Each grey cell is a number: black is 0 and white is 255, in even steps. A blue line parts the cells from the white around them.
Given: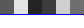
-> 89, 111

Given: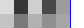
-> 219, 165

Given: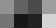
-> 146, 212

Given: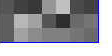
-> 85, 106

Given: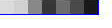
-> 219, 25

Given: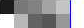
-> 28, 151

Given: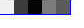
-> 240, 91

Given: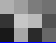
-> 176, 103

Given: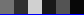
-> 114, 7

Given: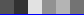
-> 84, 115
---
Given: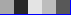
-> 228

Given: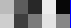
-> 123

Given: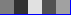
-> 225

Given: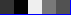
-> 239

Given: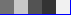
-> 83

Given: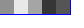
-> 165

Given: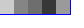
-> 110

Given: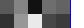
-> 234

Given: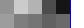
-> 117
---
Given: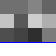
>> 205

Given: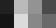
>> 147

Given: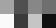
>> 135

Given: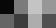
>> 196

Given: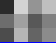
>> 88

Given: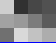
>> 124
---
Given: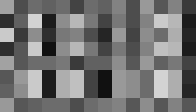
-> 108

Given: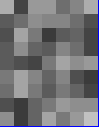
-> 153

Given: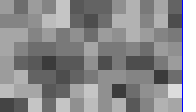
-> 156

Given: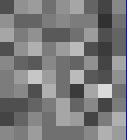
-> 156

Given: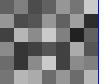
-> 76

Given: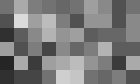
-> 125

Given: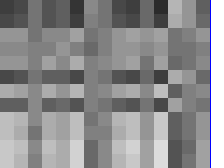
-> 116
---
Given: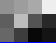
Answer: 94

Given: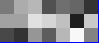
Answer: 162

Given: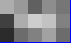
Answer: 64

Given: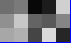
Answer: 144

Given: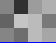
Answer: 99

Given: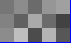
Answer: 130

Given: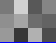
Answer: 143

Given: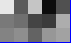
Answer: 121

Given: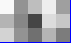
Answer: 180
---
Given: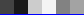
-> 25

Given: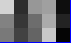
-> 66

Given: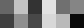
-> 143

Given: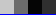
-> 108

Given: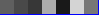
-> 73

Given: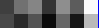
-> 42

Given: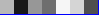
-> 24
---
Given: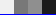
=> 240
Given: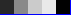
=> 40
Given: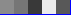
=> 139
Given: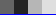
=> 100
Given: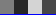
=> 125
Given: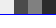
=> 238
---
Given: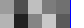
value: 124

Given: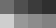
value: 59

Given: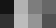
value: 125

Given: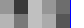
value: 150

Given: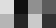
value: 144

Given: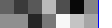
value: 8

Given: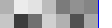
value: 145

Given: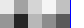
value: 245
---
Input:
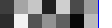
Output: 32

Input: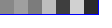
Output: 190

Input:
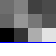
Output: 74

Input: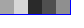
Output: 79

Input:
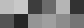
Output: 107

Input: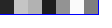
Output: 29

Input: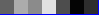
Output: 225

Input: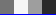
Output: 42
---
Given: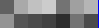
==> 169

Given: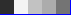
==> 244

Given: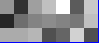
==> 49

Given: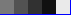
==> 82

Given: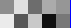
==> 224

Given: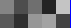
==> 77

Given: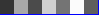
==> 168

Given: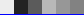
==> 35

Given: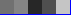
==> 133

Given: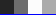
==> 109
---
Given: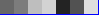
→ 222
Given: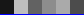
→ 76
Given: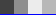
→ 184
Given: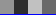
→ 105
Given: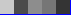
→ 52
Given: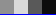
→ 12
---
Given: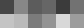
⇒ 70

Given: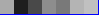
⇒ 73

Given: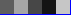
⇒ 71

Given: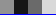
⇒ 106

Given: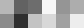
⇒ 98

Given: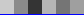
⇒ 117
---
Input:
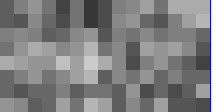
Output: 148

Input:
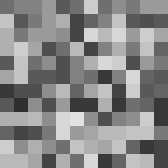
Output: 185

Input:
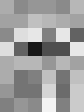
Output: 128

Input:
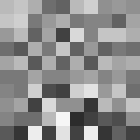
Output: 89

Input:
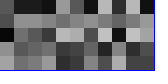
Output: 163

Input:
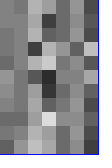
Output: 97
